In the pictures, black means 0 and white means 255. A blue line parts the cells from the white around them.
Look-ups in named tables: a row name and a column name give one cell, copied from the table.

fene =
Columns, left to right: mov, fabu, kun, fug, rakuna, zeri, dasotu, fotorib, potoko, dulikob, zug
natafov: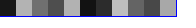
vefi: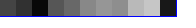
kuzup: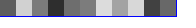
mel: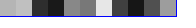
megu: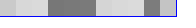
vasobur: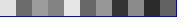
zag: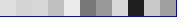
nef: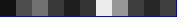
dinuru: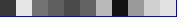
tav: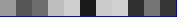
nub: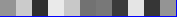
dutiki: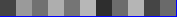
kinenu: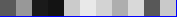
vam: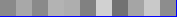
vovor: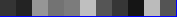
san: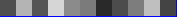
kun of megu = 218
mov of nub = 148
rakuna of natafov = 178
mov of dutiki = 68
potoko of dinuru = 154
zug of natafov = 168
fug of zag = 192
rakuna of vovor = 124

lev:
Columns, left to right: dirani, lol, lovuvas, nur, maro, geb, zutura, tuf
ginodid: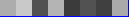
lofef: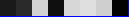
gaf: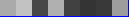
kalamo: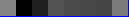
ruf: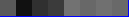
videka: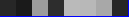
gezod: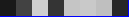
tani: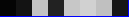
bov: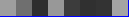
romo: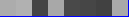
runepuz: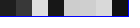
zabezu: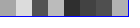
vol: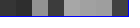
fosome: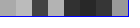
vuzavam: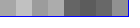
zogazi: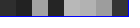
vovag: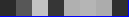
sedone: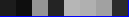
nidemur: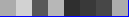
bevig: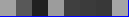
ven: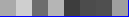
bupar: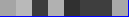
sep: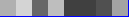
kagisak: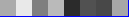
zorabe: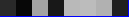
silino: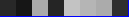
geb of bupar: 62
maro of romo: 73
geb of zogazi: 178
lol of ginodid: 201
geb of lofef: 223
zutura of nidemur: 71
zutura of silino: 171
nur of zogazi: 37
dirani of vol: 53
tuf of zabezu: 177
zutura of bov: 51
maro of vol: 167
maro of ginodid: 59
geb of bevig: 59
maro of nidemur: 47

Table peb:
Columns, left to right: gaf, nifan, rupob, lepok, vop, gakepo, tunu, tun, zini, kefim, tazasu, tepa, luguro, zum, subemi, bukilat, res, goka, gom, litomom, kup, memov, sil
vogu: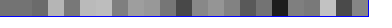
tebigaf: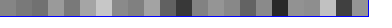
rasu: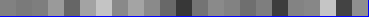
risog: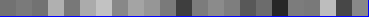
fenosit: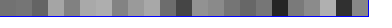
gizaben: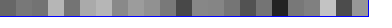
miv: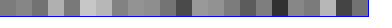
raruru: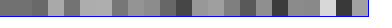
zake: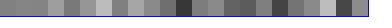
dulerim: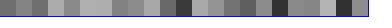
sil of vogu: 133
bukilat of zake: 92
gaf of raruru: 113
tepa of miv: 74
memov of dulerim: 49
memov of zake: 71
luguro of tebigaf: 130
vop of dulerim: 138

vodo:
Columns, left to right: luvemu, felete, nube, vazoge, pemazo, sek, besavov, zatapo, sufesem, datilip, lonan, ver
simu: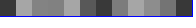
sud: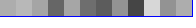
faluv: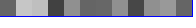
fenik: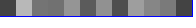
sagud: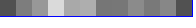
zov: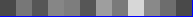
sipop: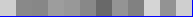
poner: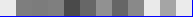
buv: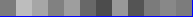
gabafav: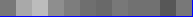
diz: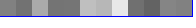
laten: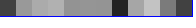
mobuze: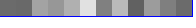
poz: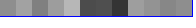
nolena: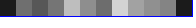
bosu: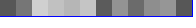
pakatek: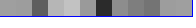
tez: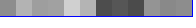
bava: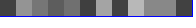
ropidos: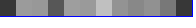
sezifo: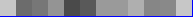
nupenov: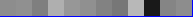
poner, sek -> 103
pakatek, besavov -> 43
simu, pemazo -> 166
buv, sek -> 104
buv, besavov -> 76
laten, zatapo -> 35
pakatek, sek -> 154
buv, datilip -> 123
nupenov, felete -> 144
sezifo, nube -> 119
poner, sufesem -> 137
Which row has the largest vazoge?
sagud

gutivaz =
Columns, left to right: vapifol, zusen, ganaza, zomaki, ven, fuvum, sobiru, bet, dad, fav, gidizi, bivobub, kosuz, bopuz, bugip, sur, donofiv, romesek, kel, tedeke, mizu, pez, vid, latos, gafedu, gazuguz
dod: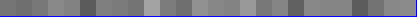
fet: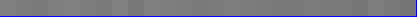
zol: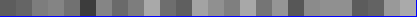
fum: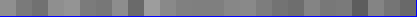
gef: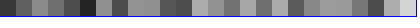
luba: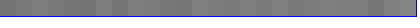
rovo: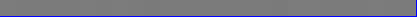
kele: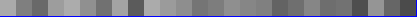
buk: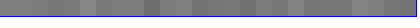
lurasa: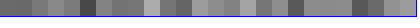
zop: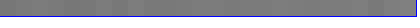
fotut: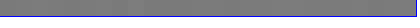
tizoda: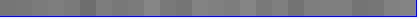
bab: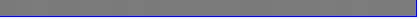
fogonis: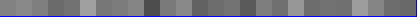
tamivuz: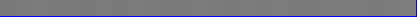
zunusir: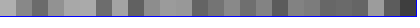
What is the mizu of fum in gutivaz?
120
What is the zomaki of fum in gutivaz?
143
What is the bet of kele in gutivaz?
163
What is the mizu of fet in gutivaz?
122
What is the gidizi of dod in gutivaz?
124
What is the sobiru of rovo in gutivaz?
123
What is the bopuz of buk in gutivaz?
119
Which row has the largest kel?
fogonis

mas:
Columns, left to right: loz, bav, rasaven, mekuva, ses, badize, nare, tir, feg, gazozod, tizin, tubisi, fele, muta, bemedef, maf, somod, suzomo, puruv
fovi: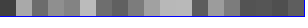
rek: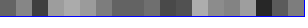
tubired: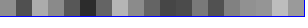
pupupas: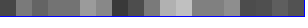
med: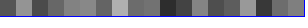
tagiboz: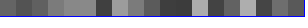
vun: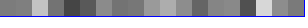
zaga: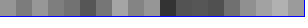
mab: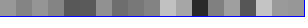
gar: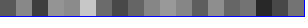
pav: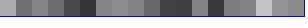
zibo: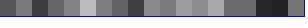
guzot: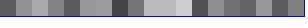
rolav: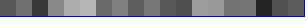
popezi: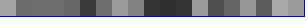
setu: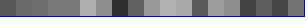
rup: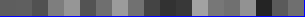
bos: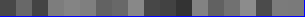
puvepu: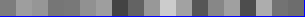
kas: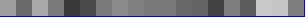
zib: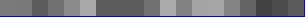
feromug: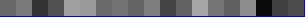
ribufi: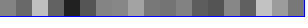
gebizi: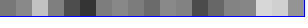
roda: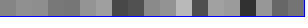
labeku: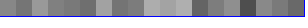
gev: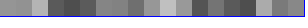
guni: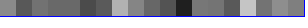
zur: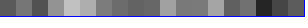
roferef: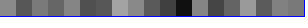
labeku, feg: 124
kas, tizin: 120
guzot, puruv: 128
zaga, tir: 165
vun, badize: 89
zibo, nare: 125
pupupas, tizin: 177
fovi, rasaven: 108
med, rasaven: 75
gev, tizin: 192
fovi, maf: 83
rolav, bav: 113
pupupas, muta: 128
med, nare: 100
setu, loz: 89
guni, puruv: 127
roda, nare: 159
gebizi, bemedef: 131
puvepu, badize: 145
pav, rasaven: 133

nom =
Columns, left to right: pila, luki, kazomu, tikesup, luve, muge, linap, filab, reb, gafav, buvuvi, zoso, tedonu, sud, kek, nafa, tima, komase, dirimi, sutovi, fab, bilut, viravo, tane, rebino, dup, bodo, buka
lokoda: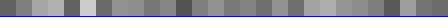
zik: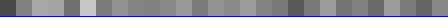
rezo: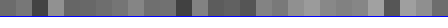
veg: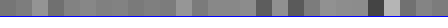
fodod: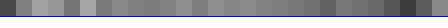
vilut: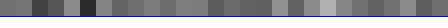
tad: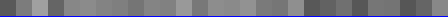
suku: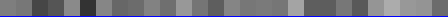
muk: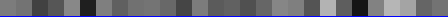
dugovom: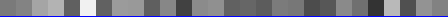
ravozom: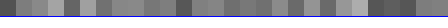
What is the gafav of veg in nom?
127
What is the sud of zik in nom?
147
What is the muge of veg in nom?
135
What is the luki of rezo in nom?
119
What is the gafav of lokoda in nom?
119
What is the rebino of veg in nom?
181
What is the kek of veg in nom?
136
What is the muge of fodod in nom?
166
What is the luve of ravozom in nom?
101
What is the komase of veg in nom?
144
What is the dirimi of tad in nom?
143
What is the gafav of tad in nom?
132
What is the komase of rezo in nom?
121

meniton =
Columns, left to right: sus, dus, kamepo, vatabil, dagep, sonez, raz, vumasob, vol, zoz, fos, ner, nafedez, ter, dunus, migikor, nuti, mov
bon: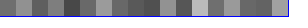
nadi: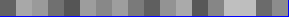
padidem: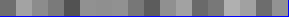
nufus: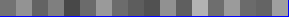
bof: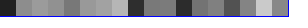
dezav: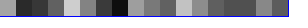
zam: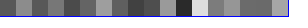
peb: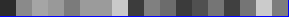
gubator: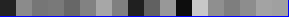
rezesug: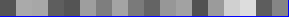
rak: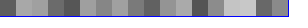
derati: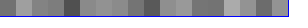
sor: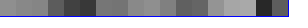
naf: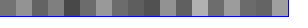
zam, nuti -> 106
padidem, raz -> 143
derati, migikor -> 147
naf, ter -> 109
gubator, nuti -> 163
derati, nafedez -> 117
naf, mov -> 159
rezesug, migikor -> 221
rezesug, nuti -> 93
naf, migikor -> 107
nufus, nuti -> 100
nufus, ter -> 110
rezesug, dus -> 170
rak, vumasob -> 160
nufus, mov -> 159
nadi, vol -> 122
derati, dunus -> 171
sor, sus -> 143
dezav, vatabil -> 97
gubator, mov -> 160
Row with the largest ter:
rezesug

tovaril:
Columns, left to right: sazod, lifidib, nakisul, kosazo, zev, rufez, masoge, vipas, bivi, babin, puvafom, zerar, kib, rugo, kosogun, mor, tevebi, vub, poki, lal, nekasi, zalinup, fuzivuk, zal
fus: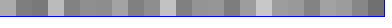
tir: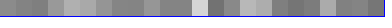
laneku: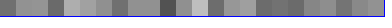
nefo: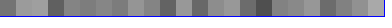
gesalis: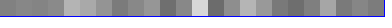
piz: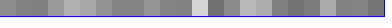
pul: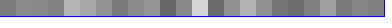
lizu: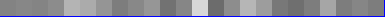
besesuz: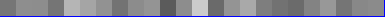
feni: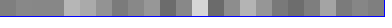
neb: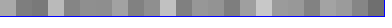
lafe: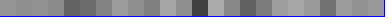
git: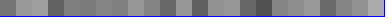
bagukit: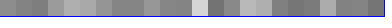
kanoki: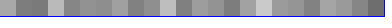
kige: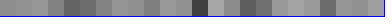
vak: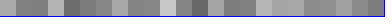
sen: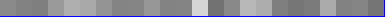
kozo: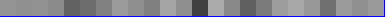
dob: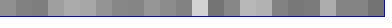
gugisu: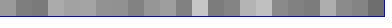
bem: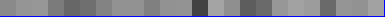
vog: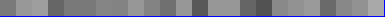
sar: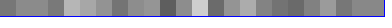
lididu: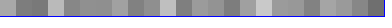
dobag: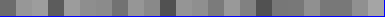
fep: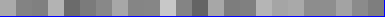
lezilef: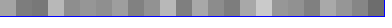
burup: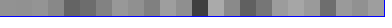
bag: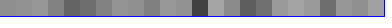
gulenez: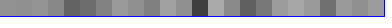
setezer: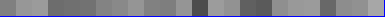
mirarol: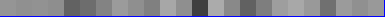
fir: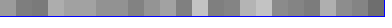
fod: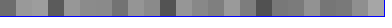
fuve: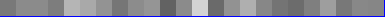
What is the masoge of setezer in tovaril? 131
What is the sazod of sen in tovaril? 138
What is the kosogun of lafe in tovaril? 136
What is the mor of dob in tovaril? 184
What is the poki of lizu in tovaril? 111
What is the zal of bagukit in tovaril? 117
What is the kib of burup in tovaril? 63
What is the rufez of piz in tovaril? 169

